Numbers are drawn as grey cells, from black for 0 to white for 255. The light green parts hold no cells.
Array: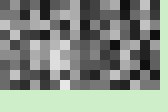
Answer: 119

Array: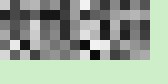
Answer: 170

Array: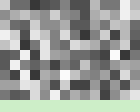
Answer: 228

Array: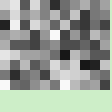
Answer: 66

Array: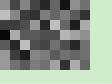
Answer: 101
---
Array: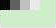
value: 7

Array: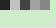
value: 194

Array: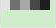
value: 112

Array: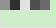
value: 47

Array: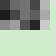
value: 158

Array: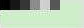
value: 54

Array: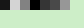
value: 0

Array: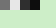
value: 114

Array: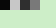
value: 7

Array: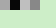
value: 168
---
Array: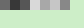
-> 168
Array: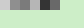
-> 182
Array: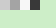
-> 164
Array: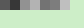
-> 115
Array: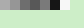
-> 122
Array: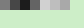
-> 209
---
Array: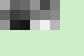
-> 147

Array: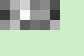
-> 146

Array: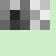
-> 100

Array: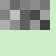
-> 174

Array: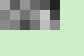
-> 137

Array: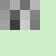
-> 161
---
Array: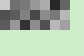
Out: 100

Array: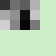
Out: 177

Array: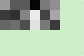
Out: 144

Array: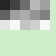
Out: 160

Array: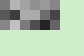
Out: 134

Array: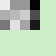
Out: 3

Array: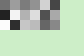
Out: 70

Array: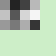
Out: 185

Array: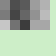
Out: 178
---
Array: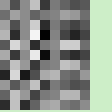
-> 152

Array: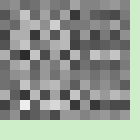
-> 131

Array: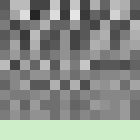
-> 88

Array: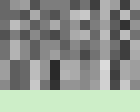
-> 104

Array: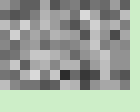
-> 157

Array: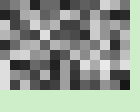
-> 95
